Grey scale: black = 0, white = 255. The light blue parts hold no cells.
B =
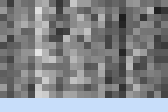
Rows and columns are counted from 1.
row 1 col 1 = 118
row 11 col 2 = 101
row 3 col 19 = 103
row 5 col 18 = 71
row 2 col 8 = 169
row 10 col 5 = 92
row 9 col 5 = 111
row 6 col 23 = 62
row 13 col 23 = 92
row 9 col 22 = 116
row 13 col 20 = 179
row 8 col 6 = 228
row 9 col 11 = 182
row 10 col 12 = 147
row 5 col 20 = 145
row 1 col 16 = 91
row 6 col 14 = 109
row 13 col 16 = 126
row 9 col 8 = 196
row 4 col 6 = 173
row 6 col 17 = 110
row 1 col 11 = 198
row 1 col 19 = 145
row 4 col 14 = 126
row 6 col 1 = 143
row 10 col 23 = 98
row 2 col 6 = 222
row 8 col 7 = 181
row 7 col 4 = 125
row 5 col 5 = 102
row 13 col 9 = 84
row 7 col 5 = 114
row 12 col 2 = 94
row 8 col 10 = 147
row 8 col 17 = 132
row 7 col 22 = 142
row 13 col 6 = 200
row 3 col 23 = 104

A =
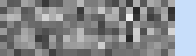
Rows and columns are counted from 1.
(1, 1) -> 148
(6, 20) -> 202
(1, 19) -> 62
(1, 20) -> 174
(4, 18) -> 170
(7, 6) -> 112
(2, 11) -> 138
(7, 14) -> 135
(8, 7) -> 129
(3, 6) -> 160
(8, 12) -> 95
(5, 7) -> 79
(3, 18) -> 85
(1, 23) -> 155
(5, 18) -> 138
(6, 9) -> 98
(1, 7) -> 56
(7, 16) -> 122
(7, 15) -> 205
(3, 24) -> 171
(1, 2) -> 90
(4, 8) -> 114
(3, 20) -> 54
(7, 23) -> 156
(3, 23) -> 83
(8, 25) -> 157
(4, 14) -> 138
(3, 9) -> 201
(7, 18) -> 123
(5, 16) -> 99
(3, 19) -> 239
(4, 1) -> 89
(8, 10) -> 106
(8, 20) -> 111
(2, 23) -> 129
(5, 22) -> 187

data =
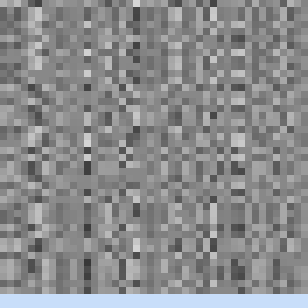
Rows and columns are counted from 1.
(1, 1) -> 178
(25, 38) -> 163
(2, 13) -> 100
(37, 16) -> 178
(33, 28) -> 144
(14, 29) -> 136
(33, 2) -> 172
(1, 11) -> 143
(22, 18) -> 85
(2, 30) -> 96
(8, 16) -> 113
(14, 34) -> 156
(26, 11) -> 140
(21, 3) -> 137
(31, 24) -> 116
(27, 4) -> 150
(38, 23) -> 136
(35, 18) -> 120
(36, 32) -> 142
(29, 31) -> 77
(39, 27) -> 170
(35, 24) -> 155
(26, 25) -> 110
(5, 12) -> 135
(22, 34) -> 87
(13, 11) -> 157
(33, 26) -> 121
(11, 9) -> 161
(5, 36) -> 151
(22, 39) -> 148
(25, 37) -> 164
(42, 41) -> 131
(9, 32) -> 124
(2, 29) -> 167
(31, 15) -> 149
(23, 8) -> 136
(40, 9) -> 109
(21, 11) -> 119

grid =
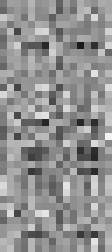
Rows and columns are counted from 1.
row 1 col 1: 120
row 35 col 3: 136
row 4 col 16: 149
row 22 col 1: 126
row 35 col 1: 183
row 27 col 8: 92
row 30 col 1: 179
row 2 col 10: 142
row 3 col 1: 199
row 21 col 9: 117
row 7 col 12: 26
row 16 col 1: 140
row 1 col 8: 162
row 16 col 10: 216
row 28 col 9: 117
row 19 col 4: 125
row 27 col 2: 171
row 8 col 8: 208
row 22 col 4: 95
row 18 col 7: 38
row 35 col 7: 151
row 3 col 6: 137
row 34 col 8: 148
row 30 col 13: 123
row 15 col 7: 191
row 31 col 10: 156
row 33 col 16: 163
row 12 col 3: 141
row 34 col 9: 157
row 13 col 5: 149
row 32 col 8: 166
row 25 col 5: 56
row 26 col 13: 129
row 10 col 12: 162
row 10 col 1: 103
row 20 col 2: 170
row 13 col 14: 135
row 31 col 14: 179

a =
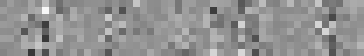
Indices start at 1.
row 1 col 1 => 137
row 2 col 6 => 171
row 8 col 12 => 131
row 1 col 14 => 144
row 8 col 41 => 140
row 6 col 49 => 160
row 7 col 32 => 132
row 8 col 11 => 160
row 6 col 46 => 160
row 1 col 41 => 153
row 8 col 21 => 140
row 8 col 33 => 142
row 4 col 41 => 137
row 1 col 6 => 141
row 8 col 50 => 123
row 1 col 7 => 187
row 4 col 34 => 92
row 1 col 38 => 188
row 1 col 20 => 197
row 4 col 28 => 149
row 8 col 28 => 121
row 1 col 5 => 163
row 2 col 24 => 152
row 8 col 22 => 168
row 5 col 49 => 139
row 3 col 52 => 143
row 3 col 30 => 179
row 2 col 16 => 99
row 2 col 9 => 103
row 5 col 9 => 169
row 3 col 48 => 73
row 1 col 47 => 116
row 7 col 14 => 152
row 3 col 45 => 150
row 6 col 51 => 141
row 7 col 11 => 150
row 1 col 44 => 158
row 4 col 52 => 146

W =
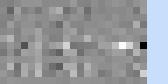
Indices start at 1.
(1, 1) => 132
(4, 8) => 130
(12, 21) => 141
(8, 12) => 112
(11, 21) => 207
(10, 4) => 169
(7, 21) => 3
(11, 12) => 128
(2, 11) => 130
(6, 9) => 131
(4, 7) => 142
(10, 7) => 137
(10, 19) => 131
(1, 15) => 134
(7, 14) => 129
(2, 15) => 133
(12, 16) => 137
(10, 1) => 139
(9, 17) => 146
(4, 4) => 145
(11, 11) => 187
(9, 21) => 137
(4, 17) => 143
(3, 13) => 124
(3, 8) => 150
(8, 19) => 127
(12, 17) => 140
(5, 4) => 150
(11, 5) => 141
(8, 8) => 118
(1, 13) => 130
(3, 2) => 129
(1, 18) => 144
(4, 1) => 129
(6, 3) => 133
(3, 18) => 138
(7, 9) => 166
